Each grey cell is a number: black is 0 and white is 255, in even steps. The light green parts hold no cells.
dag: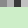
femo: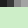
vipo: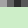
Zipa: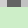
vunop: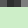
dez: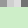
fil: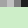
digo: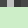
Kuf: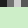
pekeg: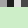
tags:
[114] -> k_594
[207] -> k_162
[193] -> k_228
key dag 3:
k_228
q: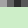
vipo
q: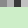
dag
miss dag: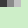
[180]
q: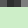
vunop
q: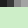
femo
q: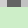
Zipa

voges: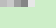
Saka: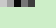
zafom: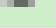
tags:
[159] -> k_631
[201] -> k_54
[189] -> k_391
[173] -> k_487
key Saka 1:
k_631
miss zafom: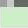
[173]
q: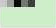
Saka
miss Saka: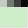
[159]

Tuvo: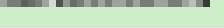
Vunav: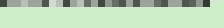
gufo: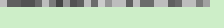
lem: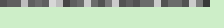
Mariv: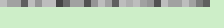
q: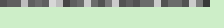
lem
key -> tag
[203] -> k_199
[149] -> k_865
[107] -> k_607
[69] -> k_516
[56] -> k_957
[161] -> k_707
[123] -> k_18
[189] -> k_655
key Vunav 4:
k_707
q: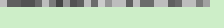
gufo
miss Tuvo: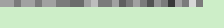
[136]
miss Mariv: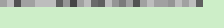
[175]

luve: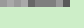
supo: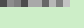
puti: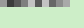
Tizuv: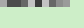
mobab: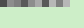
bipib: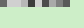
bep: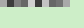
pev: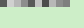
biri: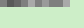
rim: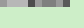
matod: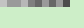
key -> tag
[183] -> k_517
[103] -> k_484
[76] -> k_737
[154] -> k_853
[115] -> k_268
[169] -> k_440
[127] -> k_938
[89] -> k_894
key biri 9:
k_440
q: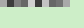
bep
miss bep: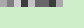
[115]

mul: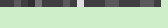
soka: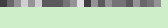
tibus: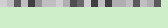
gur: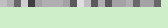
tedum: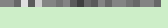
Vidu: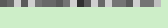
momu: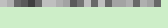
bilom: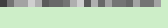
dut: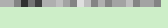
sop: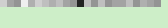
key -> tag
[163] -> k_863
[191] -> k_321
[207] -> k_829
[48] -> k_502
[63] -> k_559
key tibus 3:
k_321
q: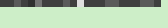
mul
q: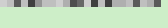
tibus
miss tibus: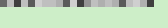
[78]

